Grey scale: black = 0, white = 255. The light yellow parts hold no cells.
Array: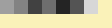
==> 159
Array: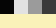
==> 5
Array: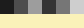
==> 28
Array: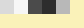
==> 218
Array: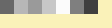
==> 104
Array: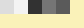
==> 221
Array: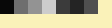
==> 8
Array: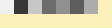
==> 240
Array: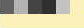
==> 98
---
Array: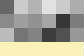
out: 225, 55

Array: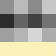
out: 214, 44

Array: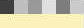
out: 224, 63

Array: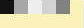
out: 238, 19

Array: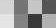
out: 228, 57

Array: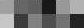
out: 198, 25
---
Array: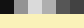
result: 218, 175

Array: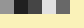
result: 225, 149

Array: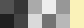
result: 237, 218

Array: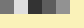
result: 222, 146

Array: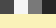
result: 245, 121

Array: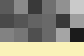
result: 202, 165
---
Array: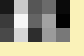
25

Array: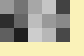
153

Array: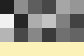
32

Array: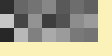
47

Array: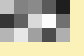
197

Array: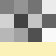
128

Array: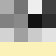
173

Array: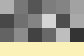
176
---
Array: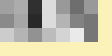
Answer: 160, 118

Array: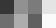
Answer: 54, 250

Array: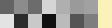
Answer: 100, 126

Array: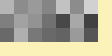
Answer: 181, 85

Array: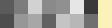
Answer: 91, 111

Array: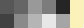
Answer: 87, 165
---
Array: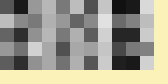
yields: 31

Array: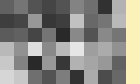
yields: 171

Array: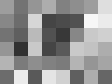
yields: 95

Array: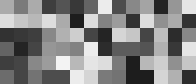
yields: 213

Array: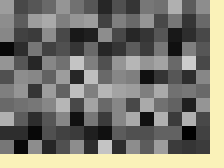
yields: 59
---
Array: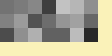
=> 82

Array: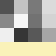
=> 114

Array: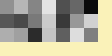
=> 121

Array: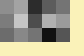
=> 77

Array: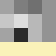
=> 184

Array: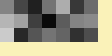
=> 63

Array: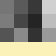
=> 36

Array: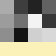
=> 243

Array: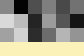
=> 36
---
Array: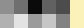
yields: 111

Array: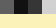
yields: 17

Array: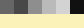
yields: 72

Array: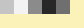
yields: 243

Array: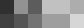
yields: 146

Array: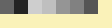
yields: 35

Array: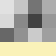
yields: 197

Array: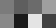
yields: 94
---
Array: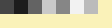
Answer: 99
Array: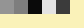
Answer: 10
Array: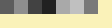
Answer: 66
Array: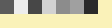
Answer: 71
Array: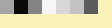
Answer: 131
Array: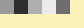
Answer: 175
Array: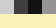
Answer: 18
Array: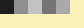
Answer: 194
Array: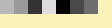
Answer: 51
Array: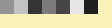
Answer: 53
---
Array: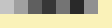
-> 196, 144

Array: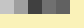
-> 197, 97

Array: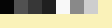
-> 5, 206

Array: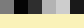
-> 123, 25

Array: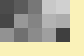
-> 76, 63

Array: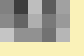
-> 129, 182

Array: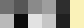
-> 112, 32

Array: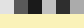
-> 226, 171

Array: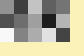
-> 146, 68
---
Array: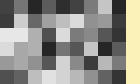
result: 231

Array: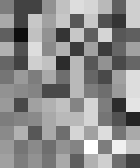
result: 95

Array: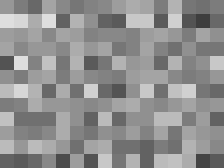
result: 157

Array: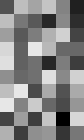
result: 158

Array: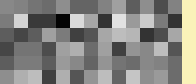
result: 93

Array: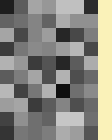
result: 165
